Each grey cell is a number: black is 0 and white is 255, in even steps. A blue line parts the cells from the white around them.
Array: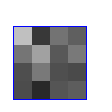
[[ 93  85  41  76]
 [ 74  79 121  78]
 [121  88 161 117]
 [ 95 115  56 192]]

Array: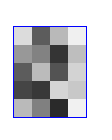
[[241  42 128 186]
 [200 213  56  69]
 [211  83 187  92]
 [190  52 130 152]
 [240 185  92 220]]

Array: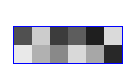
[[ 40 167 217 137 177 233]
 [218  31  93  60 204  80]]

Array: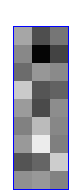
[[130 152 144]
 [205 101  84]
 [127 236 153]
 [135 187 129]
 [141  74 155]
 [ 98  85 202]
 [138 151 108]
 [ 67   5 136]
 [118  78 166]]

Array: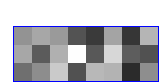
[[142  43 179 184  81 202 141 111]
 [ 81  93 215  88 254 176  91 167]
 [181  54 164  58  83 154 167 147]]

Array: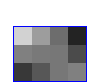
[[128 119  87  56]
 [ 75 119 121 128]
 [ 35 109 157 210]]

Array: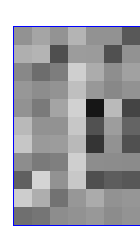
[[147 140 152 146 141 117 111]
 [150 146 171 151 114 174 205]
 [ 87  93  79 200 146 212  96]
 [139 140 141 207 127 122 141]
 [ 80 146  52 185 156 154 198]
 [100 157  81 199 146 146 185]
 [ 68 186  22 209 164 122 146]
 [146 136 152 191 147 141 151]
 [161 142 172 207 125 109 136]
 [146  80 155 156  79 180 175]
 [ 88 146 146 180 147 165 146]]

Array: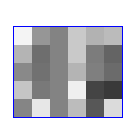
[[219  87 188 131 231 133]
 [ 57  68 239 131 121 197]
 [107 127 180 131 113 137]
 [100 124 201 131 110 180]
 [187 178 201 131 150 244]]
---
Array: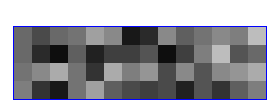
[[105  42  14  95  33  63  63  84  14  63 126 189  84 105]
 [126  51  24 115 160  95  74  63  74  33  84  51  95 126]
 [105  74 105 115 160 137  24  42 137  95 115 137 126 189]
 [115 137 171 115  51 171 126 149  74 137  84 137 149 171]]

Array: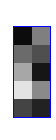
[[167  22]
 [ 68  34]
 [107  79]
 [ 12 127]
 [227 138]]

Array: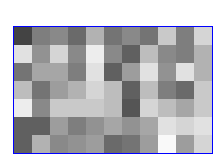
[[ 96  96 157 126 146 166 146 166 225 213 225]
 [189 116 157 178 213 189  96 189 126 106 201]
 [ 67 126 137 106 178 116 137 116 201 126 213]
 [237 137 201 201 201 189  85 213 189 166 201]
 [225 146 213 137 237 137  96 189 137 126 178]
 [116 166 166 126 225  96 157 225 146 225 178]
 [ 96 178 137 146 157 106 116 157 249 157 213]]

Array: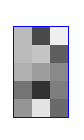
[[116  50 126]
 [186  73 239]
 [176 158 137]
 [186 197  94]
 [149 227 106]]

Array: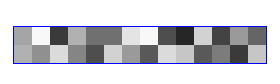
[[177 144 219 133  78 210 154  89 219 198  89 124  58 198]
 [165 248  58 177 112 112 228 248  78  38 210  67 154 101]]

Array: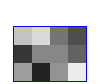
[[157  34 147 236]
 [ 55 135 135  99]
 [195 217 117  78]]

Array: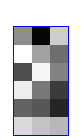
[[142   6 205]
 [ 99  87  37]
 [237 121  59]
 [255 162 110]
 [217 195 184]
 [ 78 246 130]]

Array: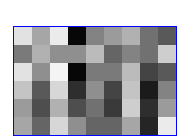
[[155  78 177  78 113  58 206  46 155]
 [196  89 215  46 143  68 196  27 131]
 [166 101 215 143 101 101 166  37 235]
 [226 143 244   7 122 122 187  68  89]
 [226 166 235   7 131 155 177 113  89]
 [122 177 143 143 187 101 131 113 206]]

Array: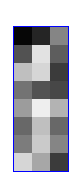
[[  6  37 133]
 [115  82  71]
 [214 167  59]
 [104 191 104]
 [124 202 133]
 [191 214  59]
 [ 82 226  93]
 [156 238 179]]
